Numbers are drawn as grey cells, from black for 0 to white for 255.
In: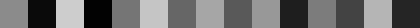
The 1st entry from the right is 37
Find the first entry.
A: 139
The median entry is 117
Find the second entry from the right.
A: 181

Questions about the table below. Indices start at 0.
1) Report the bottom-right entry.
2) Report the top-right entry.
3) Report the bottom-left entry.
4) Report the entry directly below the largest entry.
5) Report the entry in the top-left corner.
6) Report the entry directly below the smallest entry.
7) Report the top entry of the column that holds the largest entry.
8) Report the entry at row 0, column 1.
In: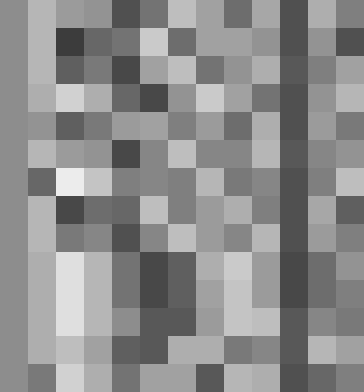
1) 127
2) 127
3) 141
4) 72
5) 141
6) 95
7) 155
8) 182
